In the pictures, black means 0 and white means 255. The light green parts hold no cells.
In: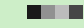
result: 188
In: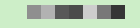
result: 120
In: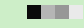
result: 151
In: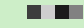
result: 27
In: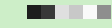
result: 249
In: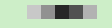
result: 81
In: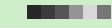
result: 216
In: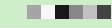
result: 193
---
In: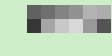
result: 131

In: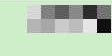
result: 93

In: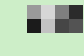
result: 127

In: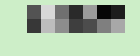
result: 112

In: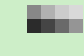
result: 204

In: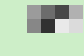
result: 71

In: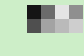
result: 228

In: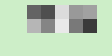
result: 220

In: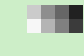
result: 102

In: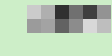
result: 48
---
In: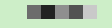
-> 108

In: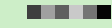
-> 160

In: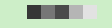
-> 54

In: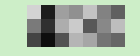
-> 82

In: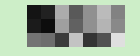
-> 59

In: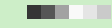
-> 86
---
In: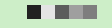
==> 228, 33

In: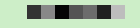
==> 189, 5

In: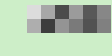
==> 220, 61

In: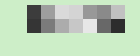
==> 231, 45

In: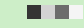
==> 245, 52

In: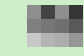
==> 200, 53
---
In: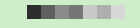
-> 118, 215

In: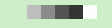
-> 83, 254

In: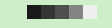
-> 79, 239

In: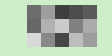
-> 203, 217

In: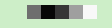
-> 54, 248

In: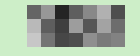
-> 157, 199
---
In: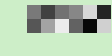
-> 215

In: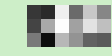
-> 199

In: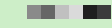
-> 31

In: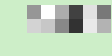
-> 225

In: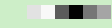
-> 118

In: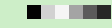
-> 91
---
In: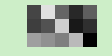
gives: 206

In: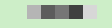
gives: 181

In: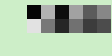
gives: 178

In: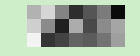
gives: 214

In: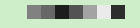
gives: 163

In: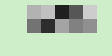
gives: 192

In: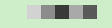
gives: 169

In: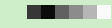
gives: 182

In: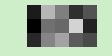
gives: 182

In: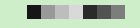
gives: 189
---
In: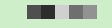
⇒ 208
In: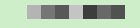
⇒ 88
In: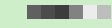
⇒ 61
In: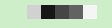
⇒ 70
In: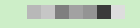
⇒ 127
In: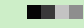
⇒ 195
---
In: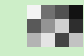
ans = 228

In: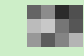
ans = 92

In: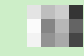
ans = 147

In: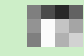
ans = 251

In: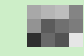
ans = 105

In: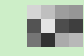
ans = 50
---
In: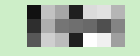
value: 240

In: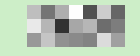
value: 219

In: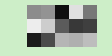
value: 175

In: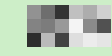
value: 236

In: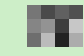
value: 34

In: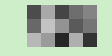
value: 175

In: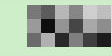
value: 63

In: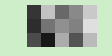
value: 83

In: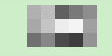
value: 61
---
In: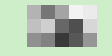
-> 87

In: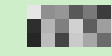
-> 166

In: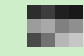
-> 182

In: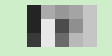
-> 184

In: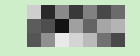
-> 114

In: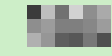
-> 120

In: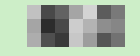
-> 85

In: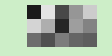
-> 101

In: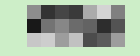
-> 91
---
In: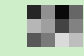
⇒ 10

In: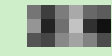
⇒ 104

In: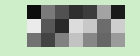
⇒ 163

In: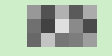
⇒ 90

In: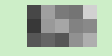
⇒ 116

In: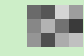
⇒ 212

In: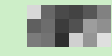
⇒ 87

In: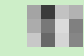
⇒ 194

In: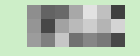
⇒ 192
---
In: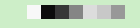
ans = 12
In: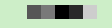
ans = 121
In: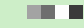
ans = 110
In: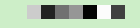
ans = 34
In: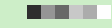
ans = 149
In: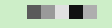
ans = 154
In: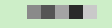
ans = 85
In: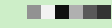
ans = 242
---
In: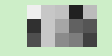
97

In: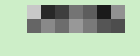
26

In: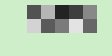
62

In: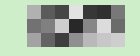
220

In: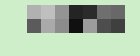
111

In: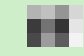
52

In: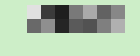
98

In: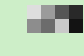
86

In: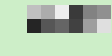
130

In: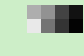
67
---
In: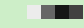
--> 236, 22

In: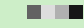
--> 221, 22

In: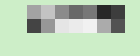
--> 241, 39

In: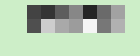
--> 245, 37

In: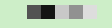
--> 221, 20

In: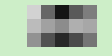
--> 210, 20

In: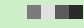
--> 224, 42

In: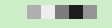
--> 237, 29
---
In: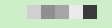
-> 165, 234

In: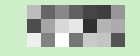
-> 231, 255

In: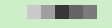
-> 55, 201

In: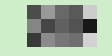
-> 97, 210

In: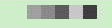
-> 91, 199

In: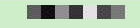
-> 51, 226

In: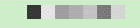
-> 174, 228

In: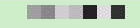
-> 187, 220

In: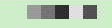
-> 47, 223
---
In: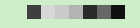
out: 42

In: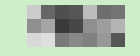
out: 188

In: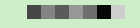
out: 111

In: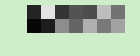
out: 77

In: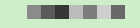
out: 125

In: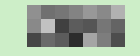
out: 152

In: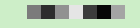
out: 60

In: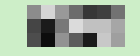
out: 55

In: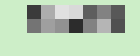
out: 94

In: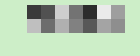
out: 44
